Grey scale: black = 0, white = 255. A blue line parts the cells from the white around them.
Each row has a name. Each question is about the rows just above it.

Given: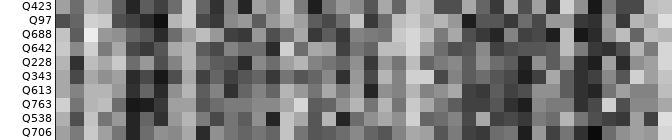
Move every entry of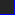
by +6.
[43]
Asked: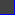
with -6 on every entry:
[59]
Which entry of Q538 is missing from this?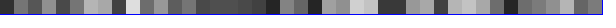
[175]

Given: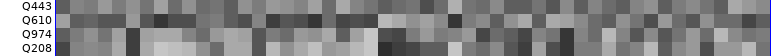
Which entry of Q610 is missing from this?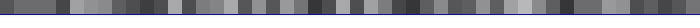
[101]
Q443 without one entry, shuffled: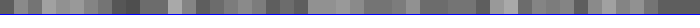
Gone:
[176]
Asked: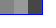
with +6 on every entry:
[138 159  76]
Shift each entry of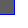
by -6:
[88]

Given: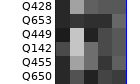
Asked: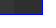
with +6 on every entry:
[60 53 53]
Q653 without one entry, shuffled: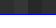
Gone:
[103]
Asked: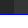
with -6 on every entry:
[34 48]
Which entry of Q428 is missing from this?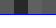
[162]
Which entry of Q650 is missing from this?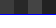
[82]

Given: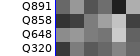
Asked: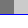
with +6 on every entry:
[123 209]
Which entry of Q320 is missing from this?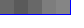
[57]
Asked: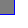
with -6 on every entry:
[119]
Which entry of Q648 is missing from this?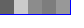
[117]
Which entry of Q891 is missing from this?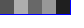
[110]
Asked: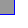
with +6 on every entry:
[158]

